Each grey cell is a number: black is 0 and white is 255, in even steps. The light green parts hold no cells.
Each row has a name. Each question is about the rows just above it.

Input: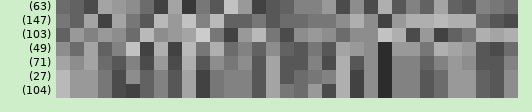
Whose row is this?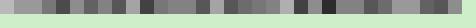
(27)
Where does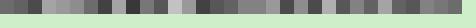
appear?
(63)
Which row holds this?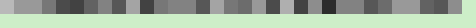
(104)
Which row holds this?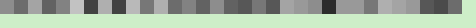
(49)

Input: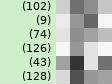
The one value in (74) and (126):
[226]
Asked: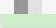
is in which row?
(126)
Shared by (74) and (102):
[142]
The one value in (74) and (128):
[161]
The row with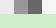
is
(9)
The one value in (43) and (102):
[112]

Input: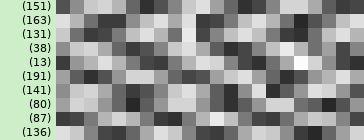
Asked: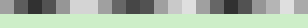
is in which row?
(191)
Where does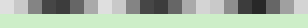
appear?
(136)
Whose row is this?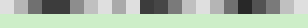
(163)
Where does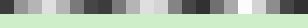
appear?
(13)

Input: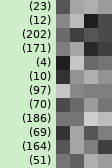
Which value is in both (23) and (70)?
[156]
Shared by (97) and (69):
[126]
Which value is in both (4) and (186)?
[117]

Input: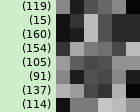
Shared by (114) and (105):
[146]
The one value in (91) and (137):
[72]
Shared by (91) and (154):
[72]
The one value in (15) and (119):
[81]
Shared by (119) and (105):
[81]

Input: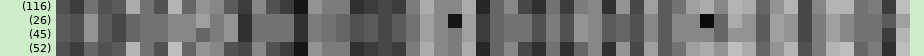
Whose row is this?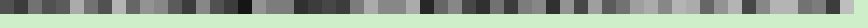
(116)
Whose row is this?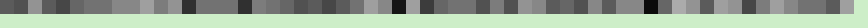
(26)

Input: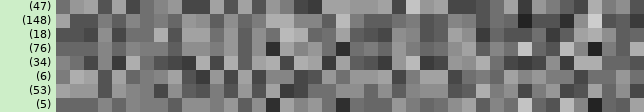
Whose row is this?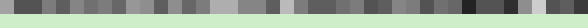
(148)
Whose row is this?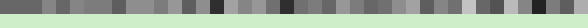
(76)
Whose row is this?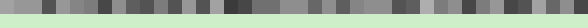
(53)
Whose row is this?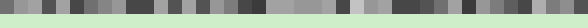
(47)
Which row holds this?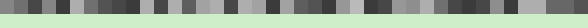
(34)

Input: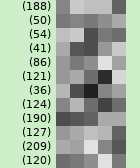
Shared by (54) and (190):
[77]
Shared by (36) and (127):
[182]
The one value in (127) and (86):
[152]

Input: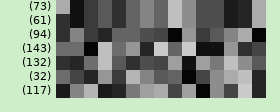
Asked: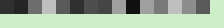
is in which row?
(132)
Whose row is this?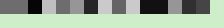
(143)
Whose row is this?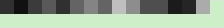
(61)

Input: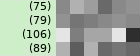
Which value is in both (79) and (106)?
[126]
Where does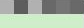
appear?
(89)

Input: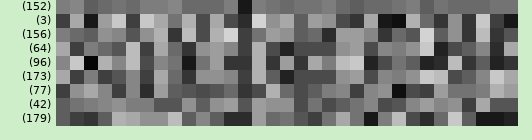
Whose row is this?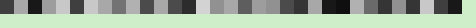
(3)
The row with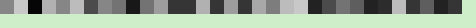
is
(96)
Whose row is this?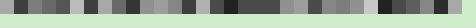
(64)
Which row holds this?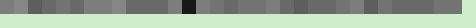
(152)
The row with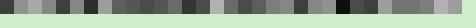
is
(77)

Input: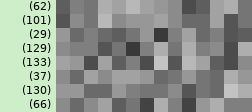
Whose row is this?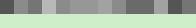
(101)
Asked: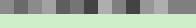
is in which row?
(66)

